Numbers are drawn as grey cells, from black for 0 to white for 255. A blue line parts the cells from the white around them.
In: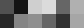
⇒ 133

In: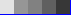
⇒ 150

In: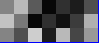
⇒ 79

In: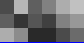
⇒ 140

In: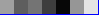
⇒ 94

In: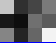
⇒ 36

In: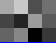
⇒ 135

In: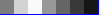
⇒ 211

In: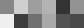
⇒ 61
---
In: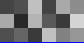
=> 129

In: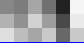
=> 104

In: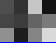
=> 132

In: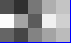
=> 164

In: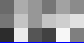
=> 247

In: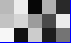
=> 29

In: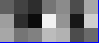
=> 76

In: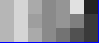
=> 81
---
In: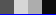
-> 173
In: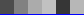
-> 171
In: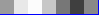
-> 252
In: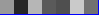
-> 182
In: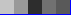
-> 45
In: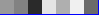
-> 42
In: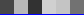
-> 50
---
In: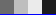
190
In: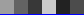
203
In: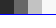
103
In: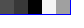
1
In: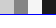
133
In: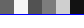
124
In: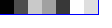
56
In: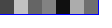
16
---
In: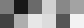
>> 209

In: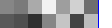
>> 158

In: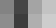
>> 69

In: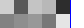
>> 196

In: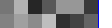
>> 151

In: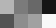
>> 123
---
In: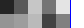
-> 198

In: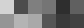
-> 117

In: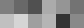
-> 171

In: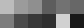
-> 93

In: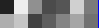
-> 85

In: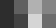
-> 96

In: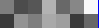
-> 104
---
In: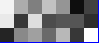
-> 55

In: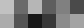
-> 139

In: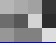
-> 129

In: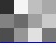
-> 225

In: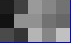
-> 134

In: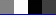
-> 2

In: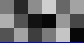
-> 197
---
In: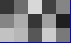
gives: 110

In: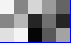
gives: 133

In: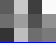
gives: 200

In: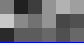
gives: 32

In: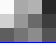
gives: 169

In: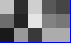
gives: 46

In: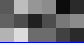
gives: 189

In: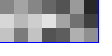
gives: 164
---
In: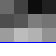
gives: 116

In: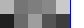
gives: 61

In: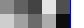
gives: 13

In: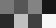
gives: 246

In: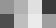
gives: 159

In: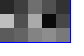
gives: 71
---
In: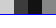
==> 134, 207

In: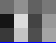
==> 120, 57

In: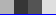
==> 223, 179

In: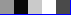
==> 74, 151

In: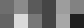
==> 130, 100

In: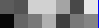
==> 230, 8
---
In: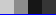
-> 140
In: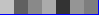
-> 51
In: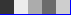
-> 172
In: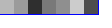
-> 143
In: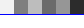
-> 107
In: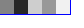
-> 206
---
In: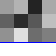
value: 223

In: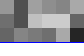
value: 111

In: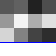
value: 130

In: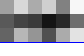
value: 80

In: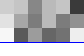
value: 102

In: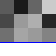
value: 165
